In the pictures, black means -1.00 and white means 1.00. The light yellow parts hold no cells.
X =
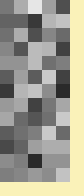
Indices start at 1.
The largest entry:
0.80
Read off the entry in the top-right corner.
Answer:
-0.38
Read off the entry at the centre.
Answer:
0.52
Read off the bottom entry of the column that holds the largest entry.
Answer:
0.20
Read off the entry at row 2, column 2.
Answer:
-0.22
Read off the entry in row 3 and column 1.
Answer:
-0.12
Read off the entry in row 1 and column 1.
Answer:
-0.07
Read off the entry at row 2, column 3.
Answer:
-0.55
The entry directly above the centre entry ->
-0.28
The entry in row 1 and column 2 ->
0.36
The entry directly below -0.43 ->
0.10
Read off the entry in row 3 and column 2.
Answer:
0.36
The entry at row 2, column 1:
-0.22
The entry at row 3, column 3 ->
-0.38
